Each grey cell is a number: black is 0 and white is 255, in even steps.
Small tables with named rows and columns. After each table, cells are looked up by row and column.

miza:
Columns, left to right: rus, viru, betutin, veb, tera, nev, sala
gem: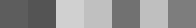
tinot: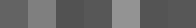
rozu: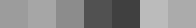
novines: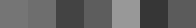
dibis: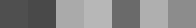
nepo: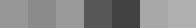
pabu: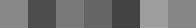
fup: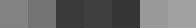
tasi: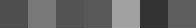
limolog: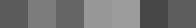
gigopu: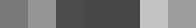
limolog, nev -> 71
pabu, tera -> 67
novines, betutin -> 67
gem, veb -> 192
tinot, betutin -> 82
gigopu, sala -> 157
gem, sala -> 125
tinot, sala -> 87
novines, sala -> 91
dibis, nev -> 175

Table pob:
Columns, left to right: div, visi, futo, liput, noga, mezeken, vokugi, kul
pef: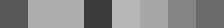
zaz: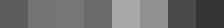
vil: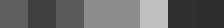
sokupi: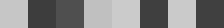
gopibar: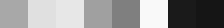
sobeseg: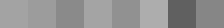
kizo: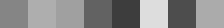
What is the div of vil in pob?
96
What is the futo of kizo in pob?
160
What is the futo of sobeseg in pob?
138
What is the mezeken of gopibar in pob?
249
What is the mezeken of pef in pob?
167
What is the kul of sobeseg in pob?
134
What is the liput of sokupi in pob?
192

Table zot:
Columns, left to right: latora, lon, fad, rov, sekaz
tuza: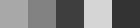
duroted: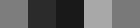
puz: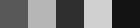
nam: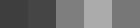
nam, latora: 62
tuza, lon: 130
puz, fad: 47
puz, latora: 88
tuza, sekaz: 51
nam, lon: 69
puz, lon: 182
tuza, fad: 62
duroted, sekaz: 121
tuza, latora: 168
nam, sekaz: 119
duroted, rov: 168

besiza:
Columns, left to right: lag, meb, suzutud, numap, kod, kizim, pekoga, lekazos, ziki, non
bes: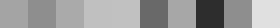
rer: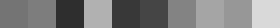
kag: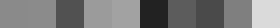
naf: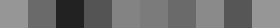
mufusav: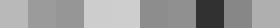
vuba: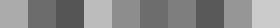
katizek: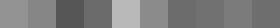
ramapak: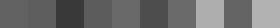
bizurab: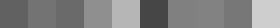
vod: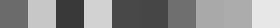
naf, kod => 131
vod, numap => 210
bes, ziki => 142
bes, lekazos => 45
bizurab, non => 206
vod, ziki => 172
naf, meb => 106
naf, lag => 150
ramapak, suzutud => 57
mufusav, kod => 206
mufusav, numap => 205
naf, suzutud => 34
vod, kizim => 70
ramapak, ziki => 100
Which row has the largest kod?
mufusav

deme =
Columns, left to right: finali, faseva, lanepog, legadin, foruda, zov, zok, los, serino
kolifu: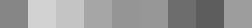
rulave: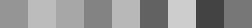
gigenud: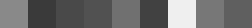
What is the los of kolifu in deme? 93
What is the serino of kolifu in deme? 157
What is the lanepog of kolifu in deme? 196
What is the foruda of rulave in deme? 184
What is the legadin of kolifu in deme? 166
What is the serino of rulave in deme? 119
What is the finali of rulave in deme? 149
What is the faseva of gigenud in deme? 58
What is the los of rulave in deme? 67
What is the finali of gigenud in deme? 137
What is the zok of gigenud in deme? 239
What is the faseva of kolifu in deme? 210
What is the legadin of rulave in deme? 131
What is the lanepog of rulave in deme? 167
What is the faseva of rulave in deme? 188
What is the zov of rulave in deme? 98
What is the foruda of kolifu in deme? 149
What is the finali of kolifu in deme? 134
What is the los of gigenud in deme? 119
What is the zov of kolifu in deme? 151

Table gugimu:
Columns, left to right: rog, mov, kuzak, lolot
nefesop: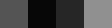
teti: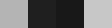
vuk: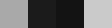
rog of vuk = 169
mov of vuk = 27
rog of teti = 180
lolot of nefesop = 144
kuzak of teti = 24
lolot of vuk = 202
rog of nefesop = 84
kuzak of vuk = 19
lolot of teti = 199

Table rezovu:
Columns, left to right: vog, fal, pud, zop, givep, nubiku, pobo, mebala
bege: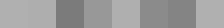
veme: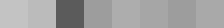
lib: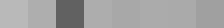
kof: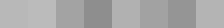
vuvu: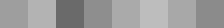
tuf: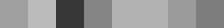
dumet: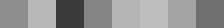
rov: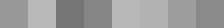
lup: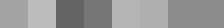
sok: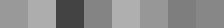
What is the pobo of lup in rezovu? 140
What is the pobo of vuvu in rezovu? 168
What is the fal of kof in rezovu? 187
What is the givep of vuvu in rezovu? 170
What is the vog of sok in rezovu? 153
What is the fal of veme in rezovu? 187
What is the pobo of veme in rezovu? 157
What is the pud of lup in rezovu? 100
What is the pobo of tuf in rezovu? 155
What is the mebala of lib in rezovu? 160
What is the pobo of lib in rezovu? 170
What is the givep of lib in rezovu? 168
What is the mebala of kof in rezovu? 180
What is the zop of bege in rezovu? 152
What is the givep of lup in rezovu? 180
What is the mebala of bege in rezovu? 176
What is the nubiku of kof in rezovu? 162
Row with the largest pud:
kof

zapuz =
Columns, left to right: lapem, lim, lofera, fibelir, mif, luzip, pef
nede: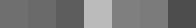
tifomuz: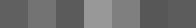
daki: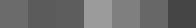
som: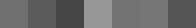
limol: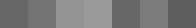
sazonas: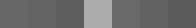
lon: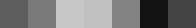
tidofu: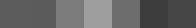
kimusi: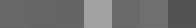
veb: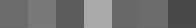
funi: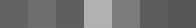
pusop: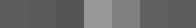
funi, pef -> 86
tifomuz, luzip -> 87
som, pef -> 85
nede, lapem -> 111
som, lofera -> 69
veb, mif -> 105
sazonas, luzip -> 98
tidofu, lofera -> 123
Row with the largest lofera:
lon

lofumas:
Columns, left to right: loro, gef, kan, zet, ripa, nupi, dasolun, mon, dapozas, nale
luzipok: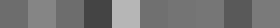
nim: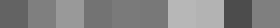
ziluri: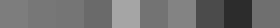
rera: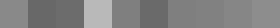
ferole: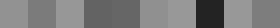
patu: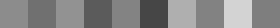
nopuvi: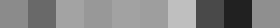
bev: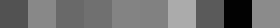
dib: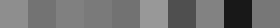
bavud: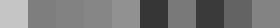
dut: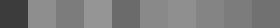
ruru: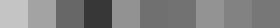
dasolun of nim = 183
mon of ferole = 35
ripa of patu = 131
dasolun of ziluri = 131
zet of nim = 115
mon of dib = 130
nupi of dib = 152
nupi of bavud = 54
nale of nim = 127
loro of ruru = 196
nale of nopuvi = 143
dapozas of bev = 2

